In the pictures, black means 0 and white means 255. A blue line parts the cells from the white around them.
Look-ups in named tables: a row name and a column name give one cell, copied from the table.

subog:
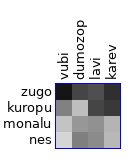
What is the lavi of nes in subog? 139
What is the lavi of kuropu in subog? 69
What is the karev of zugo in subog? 47
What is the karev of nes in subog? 184
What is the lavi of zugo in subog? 79
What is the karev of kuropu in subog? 57
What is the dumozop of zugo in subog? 69
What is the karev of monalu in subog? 180
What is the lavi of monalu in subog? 145
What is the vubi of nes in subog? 213
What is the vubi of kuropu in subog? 129
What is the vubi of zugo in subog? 21
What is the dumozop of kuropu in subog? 190
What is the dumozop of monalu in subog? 151
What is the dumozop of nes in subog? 127
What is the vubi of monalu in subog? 195

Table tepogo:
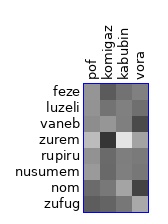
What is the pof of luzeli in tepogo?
147
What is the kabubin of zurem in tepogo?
228
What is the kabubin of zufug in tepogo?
119
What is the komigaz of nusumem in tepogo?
105
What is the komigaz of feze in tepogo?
91
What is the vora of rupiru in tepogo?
122
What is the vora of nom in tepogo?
67
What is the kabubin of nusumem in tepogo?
127
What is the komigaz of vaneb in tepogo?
150
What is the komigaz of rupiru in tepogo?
106
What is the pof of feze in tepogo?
149
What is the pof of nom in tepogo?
107
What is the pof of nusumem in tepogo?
154
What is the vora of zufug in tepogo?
169
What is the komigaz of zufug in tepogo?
100
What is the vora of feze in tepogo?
128
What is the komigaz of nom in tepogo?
120
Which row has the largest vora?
zufug

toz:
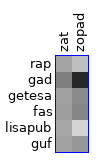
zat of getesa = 159
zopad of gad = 39
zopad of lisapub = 212
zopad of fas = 134
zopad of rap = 191
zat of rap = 164
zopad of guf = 151
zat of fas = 158
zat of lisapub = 166
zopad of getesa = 139
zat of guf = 162
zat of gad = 127

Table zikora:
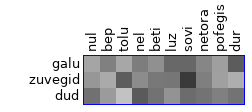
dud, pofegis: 128
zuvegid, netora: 127
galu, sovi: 103
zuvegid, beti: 120
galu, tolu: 167
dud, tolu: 194
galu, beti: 144
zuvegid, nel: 140
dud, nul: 113
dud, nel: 90
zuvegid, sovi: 58
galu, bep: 128
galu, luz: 104
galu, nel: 125
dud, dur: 115
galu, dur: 92
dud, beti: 114
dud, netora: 115

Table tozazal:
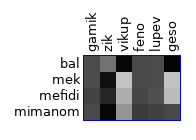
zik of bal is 115
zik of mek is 16
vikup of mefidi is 173
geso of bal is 5
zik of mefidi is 38
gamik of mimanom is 74
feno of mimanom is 59
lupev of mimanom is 65
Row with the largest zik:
bal

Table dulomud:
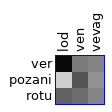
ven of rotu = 109
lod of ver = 9
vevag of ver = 132
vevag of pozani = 145
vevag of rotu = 134
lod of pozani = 206
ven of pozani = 84
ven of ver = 123

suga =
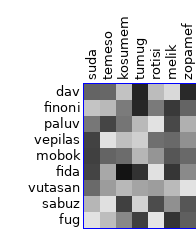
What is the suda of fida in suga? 68
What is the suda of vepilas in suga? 66
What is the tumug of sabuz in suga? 210
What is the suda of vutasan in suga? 106
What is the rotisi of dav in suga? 188
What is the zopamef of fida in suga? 138
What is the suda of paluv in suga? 119
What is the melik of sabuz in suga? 144
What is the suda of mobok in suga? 64
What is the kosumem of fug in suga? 136
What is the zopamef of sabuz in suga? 86
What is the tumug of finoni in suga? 39
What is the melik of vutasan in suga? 186
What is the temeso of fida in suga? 168
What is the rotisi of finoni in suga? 122
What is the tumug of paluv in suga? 185
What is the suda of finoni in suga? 196
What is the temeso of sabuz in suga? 224
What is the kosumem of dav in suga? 194
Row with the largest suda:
fug

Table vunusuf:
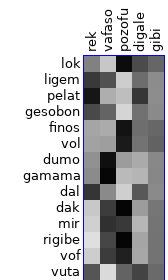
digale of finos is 110
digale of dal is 88
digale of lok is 75
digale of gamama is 181
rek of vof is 205
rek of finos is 165
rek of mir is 208
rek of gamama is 139
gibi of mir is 116
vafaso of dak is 60
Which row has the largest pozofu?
gesobon

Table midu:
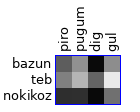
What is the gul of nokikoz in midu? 112
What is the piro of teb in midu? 128
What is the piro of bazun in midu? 93
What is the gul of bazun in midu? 141
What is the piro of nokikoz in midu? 46
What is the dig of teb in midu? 100
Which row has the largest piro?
teb

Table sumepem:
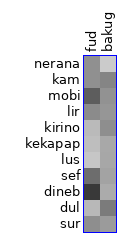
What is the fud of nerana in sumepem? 144
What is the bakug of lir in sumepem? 150
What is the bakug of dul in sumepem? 123
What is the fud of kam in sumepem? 144
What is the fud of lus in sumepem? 198
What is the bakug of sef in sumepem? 163
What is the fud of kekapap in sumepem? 190
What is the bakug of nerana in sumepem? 203
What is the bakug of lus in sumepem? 167
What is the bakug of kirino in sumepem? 142
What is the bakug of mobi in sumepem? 146
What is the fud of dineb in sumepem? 57
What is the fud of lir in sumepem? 139
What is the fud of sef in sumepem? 109
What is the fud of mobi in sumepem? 93
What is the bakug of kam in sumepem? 133

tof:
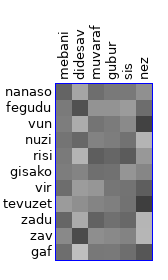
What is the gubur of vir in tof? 118
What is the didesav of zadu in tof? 171
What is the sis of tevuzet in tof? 114
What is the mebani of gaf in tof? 110
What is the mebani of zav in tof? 137
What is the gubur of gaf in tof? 121
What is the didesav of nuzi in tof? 103
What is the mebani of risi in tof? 122
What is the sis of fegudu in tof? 155
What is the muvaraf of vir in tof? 150
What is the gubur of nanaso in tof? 121
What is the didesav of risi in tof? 180
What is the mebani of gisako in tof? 125
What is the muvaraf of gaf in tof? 120
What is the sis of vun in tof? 138
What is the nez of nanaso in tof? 144
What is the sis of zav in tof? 131
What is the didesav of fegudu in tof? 81
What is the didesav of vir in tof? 156

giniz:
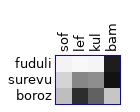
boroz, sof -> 190
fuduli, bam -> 29
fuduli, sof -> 243
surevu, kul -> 142
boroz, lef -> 45
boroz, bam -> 198
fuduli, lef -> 248
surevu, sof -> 212
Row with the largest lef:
fuduli

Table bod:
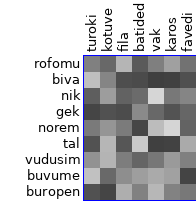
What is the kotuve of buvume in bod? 105
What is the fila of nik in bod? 98
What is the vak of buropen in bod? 183
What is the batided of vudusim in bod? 101
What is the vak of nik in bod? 214
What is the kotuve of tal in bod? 182
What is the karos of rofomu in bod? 160
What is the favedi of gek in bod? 102
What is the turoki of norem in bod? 122
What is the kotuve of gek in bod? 81
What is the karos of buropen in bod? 130
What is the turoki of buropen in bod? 81
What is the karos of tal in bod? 66
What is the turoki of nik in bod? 94
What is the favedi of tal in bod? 170
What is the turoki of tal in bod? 82
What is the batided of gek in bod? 138
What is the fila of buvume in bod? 142
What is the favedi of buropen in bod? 120
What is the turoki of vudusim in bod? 146
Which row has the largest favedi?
tal

